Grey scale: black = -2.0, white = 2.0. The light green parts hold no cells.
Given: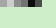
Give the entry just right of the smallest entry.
-0.8
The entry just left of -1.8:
-0.2

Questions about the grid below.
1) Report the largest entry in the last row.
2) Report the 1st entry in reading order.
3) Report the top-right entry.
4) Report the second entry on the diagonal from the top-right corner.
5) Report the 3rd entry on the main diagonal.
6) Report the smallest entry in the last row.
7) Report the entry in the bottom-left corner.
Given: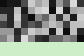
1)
1.4
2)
-1.8
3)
-1.2
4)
0.6
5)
1.2
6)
-1.8
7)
0.0

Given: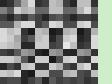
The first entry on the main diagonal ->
-1.4
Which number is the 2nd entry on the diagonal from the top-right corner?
1.4
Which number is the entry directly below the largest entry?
-1.4
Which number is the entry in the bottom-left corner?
-1.0
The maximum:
1.6
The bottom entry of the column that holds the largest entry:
-0.8
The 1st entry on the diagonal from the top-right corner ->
-1.2
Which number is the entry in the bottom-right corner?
-1.0
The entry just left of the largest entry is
-0.8
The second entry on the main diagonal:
-0.6
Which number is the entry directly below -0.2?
-1.2
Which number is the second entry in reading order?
-1.2
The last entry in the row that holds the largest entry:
1.4

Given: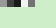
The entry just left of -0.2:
1.8
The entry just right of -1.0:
-1.6

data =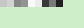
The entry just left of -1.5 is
-0.1
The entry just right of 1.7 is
-1.1

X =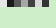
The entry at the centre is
0.6
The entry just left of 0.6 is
-0.6

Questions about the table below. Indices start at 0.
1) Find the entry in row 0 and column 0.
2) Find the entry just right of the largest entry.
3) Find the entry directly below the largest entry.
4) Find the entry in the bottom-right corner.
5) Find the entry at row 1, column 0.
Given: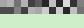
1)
0.6
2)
-1.2
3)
-1.4
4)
-0.2
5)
-0.8

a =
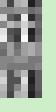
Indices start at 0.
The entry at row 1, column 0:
0.1
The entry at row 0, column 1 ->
-0.9
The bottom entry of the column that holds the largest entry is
0.9
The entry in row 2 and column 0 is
1.3
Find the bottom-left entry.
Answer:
0.7
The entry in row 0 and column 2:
0.7
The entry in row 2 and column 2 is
-0.9
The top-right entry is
-0.7
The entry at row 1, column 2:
0.3
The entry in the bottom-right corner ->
-0.7
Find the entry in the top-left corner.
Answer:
0.7
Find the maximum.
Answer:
1.9
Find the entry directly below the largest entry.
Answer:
0.5
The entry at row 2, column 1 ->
-0.5

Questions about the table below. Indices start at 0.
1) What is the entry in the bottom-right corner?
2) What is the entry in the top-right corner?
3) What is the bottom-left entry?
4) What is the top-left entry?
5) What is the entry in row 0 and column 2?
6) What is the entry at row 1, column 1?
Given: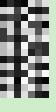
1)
-1.7
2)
1.5
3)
1.1
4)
-1.9
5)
-1.7
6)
1.5

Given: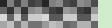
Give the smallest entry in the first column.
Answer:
-1.4
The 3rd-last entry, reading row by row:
0.8
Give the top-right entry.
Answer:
-0.8
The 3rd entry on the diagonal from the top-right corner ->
-0.6
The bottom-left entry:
0.6
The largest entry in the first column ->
1.4
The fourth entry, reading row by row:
0.0
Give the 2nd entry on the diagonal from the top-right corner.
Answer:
-1.2
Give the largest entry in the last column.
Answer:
1.2
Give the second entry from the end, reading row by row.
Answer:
0.8
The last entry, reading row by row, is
-0.4

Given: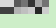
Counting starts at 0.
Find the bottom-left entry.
-1.0
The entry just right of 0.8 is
1.0
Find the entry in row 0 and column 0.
1.4
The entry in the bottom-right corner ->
1.2

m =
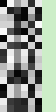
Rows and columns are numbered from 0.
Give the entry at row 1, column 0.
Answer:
1.7
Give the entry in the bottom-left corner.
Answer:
1.3
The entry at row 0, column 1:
1.9
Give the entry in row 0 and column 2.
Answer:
0.5
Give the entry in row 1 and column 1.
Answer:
-1.5
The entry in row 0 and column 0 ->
-1.9
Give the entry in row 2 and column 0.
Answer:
1.1
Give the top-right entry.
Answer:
1.7
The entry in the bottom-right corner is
-1.7
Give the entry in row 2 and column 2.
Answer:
-1.7
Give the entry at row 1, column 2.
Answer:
-1.1

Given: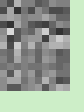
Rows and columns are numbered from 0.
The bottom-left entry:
0.2
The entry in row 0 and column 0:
-0.2
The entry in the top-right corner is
0.0
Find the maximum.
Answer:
1.4
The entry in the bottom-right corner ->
0.6
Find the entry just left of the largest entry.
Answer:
0.2
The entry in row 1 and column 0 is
-0.8
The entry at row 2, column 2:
0.4
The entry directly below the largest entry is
-1.0
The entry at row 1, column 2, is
-1.2
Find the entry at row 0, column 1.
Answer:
-0.8
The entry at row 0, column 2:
0.8
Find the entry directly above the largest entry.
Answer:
-1.2
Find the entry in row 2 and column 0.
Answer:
0.4
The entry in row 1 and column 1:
0.6
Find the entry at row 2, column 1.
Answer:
0.6
